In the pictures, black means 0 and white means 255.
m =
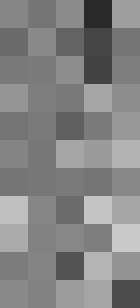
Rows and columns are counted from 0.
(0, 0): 134
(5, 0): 132
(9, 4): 147
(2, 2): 141
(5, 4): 178
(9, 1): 132
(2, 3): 67
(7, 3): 196
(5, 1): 119
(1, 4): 116
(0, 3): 41
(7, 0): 192
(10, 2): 156
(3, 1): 126

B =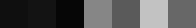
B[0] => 15
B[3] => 134
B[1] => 19

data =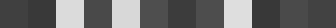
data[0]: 64
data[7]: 77
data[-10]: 219

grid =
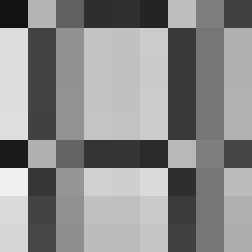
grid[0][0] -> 18
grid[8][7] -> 119
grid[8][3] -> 188
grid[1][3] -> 194
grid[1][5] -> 203
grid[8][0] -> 213
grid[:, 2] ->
[97, 145, 145, 146, 146, 99, 150, 145, 143]
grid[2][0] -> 220
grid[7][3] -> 193
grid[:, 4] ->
[47, 193, 192, 193, 194, 53, 207, 192, 187]
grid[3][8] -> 177
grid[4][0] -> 222
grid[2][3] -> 194
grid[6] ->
[240, 55, 150, 208, 207, 219, 46, 118, 187]
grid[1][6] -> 58
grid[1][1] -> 66
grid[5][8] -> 69

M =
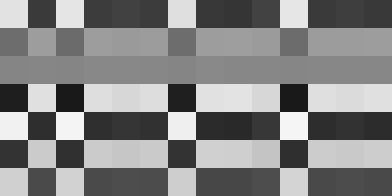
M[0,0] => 226
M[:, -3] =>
[58, 156, 135, 223, 45, 204, 73]
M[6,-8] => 206
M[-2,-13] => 203
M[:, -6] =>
[53, 158, 135, 227, 41, 207, 71]
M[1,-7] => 157
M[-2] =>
[51, 203, 48, 203, 198, 202, 51, 208, 207, 196, 47, 204, 201, 205]
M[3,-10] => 215
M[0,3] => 60
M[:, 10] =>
[230, 108, 134, 25, 245, 47, 212]
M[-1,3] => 74
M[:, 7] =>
[56, 157, 137, 225, 43, 208, 71]
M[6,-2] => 76
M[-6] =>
[109, 157, 107, 157, 154, 156, 109, 157, 158, 155, 108, 156, 156, 157]
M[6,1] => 74
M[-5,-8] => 133
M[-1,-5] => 77

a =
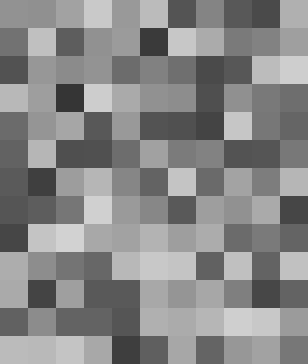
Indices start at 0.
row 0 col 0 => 146
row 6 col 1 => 63
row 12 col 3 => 168
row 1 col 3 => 145
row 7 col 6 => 89
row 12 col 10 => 119
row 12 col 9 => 162
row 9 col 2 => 116
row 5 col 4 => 109
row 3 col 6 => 141
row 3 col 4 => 170
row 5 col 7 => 130
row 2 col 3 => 147
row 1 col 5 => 58
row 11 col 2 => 99
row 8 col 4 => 162
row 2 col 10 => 206
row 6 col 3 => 182
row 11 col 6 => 171
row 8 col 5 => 179
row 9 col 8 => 192
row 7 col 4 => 154
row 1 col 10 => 159
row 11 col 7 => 182
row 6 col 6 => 196
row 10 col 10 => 99
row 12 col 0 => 187
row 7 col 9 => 170
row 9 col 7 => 97
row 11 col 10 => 155
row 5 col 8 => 83
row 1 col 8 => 122
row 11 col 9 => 200
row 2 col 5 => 129

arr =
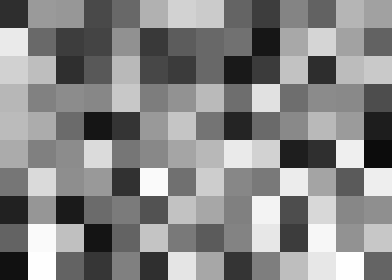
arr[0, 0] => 46
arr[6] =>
[118, 218, 142, 153, 49, 250, 112, 205, 135, 121, 236, 164, 90, 238]
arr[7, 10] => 77
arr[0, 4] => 104
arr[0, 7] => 203
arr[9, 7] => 167
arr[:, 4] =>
[104, 145, 185, 200, 52, 118, 49, 123, 99, 128]
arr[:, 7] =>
[203, 104, 104, 186, 116, 184, 205, 167, 91, 167]
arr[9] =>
[17, 254, 99, 54, 128, 47, 229, 167, 52, 126, 190, 231, 254, 100]
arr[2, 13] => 201
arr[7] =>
[33, 150, 26, 107, 123, 82, 194, 167, 128, 243, 77, 216, 135, 143]
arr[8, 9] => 231
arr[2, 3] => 88
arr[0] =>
[46, 154, 151, 73, 104, 177, 210, 203, 100, 61, 132, 98, 181, 161]
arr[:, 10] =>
[132, 168, 194, 110, 137, 30, 236, 77, 60, 190]
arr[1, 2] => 61
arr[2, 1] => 190
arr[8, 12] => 146
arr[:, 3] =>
[73, 68, 88, 135, 21, 219, 153, 107, 20, 54]
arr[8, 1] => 250
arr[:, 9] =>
[61, 22, 59, 225, 106, 210, 121, 243, 231, 126]
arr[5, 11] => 47
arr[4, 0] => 187

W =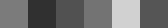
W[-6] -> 123
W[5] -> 85
